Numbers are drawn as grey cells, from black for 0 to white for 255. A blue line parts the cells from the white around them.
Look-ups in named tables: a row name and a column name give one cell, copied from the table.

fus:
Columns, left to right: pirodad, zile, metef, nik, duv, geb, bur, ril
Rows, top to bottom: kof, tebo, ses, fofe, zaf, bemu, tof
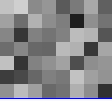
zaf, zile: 53
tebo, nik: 141
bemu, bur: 160
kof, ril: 96
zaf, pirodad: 193
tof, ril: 48
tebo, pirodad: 161
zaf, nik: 145
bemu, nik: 128

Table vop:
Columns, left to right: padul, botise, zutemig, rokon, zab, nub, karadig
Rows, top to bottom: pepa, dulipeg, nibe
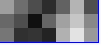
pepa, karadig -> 79
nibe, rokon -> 35
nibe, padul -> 118
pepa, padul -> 158
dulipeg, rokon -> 101
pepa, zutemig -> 77
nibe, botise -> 48
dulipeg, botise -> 78

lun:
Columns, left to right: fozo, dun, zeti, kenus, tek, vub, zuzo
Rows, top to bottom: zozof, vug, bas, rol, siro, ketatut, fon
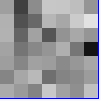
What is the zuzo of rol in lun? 19
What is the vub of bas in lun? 168
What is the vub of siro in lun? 151
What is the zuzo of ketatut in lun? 156
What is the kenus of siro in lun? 157
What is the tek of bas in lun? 147
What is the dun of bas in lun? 100
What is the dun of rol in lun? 117
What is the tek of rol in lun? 175
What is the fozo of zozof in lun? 159
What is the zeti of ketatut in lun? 185
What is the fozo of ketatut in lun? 133
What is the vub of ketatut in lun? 139
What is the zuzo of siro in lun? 167
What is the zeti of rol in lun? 136
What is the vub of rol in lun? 118

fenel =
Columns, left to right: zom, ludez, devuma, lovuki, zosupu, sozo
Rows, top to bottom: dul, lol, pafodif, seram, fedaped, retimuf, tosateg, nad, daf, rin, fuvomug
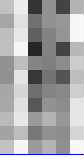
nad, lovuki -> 146
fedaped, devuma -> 133
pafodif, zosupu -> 149
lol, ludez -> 225
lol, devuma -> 113
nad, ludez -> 224
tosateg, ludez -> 214
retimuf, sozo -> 189

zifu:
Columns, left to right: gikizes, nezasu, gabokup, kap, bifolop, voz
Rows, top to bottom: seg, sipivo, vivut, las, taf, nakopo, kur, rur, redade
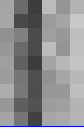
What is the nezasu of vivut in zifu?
128
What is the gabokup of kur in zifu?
78
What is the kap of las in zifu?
188
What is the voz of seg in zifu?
178
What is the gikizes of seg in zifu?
165
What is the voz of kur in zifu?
190
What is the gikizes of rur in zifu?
151
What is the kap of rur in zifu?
156
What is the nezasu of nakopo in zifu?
118
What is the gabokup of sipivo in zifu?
66
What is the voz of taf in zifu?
196
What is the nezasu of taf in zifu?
96
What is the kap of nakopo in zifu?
146
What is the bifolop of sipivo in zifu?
165
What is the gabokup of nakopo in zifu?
79
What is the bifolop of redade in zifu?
170
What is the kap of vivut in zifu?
159
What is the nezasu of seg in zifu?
107
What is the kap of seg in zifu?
187

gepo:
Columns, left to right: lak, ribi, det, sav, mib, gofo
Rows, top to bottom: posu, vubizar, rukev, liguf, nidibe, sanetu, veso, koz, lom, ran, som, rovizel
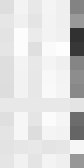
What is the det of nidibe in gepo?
232
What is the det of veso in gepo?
231
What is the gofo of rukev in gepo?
49
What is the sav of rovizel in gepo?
243
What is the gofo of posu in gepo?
131
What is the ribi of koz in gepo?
232
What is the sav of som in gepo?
228
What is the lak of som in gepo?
227
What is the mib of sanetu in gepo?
243
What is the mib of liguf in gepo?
253
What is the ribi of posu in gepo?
243
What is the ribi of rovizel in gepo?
241
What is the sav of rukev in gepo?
243
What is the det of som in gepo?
232
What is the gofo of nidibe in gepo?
133

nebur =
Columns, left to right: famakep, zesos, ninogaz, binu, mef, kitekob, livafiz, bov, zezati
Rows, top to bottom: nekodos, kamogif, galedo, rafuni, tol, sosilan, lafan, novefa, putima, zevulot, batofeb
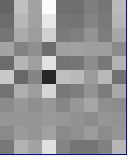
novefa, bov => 143
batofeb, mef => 132
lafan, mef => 120
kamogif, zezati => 182
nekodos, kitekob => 110
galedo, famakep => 118
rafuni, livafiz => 158
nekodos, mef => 112
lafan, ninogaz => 157
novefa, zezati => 140
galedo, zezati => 167
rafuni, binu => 108
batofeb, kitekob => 117
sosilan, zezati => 113
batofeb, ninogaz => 163
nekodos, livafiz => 126
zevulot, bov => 140
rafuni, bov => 157

